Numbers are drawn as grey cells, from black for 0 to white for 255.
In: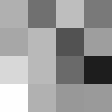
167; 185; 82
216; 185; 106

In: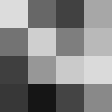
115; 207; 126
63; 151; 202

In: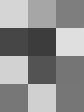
70; 60; 223
210; 83; 117

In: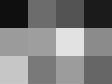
155; 158; 226
198; 121; 156

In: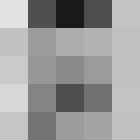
194; 155; 172
202; 151; 138

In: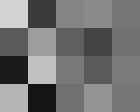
90; 157; 95
26; 193; 121

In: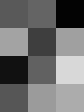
163; 62; 160
17; 97; 216

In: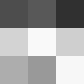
211; 249; 207
173; 153; 247
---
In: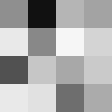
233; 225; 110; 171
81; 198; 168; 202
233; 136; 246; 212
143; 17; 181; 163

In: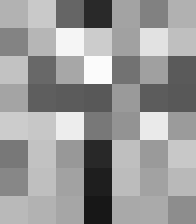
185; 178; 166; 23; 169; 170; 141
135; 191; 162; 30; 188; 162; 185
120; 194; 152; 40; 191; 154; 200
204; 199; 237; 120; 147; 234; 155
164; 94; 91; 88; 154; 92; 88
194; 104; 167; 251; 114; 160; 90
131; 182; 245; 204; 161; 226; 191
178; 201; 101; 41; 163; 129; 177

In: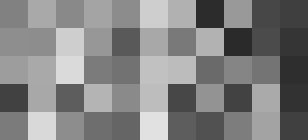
123; 217; 141; 110; 101; 225; 93; 81; 125; 163; 64
65; 168; 93; 180; 138; 189; 71; 147; 66; 170; 50
157; 169; 218; 123; 114; 193; 188; 106; 133; 116; 46
142; 141; 206; 151; 89; 168; 121; 178; 42; 75; 53
129; 169; 137; 164; 140; 206; 177; 44; 153; 71; 63

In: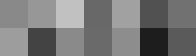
157; 67; 138; 106; 141; 29; 90
137; 151; 193; 104; 161; 81; 113

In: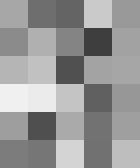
124; 118; 212; 113; 190
158; 79; 170; 114; 159
240; 235; 196; 96; 151
181; 193; 80; 163; 166
139; 176; 132; 62; 162
167; 110; 100; 202; 153

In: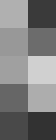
73; 50
102; 173
160; 208
152; 108
176; 58
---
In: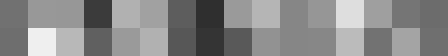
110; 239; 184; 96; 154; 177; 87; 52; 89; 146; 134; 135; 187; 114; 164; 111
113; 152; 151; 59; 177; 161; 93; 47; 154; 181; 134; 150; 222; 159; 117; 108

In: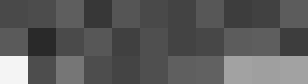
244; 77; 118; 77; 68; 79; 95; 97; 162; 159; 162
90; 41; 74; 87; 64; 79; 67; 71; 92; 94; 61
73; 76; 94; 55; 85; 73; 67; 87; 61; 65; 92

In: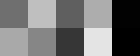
169; 134; 54; 228; 0
111; 191; 95; 173; 2

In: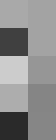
42; 134
173; 133
204; 150
64; 163
169; 163

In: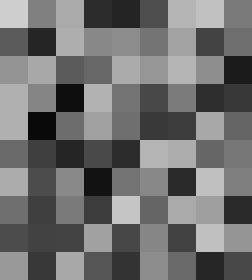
153; 56; 168; 85; 51; 141; 106; 38; 72
76; 66; 67; 161; 71; 134; 65; 192; 149
111; 63; 122; 60; 197; 101; 170; 159; 42
172; 76; 137; 18; 115; 135; 42; 192; 127
105; 63; 37; 73; 44; 180; 173; 102; 119
176; 9; 109; 160; 111; 57; 61; 168; 100
176; 133; 14; 178; 115; 72; 123; 46; 55
148; 168; 91; 104; 171; 150; 181; 142; 27
91; 37; 174; 136; 140; 116; 163; 67; 110
206; 128; 170; 44; 36; 78; 180; 193; 122

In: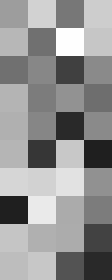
189; 199; 83; 41
197; 176; 172; 66
31; 234; 171; 124
214; 210; 226; 145
181; 54; 200; 31
176; 134; 41; 138
180; 124; 146; 110
112; 135; 64; 138
183; 112; 254; 198
157; 210; 119; 205
